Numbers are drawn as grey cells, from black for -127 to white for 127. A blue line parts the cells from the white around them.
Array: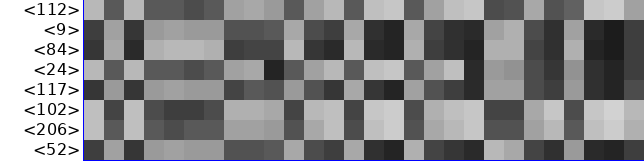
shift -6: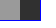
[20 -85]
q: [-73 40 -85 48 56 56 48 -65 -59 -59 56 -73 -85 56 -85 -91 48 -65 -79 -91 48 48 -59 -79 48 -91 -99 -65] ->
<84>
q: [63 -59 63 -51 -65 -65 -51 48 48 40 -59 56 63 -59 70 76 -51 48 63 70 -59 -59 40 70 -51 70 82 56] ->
<102>
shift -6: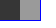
[-79 20]
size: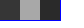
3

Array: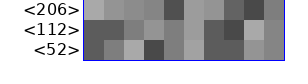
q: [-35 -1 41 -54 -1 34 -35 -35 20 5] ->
<52>
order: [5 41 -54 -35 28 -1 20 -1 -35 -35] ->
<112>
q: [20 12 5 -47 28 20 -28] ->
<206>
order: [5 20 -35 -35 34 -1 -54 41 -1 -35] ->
<52>
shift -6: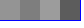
[14 -7 22 -41]
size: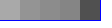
5

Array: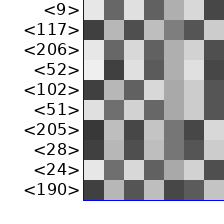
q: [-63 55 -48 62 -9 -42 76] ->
<28>
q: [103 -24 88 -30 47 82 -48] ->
<206>
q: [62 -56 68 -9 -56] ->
<205>
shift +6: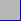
[61]
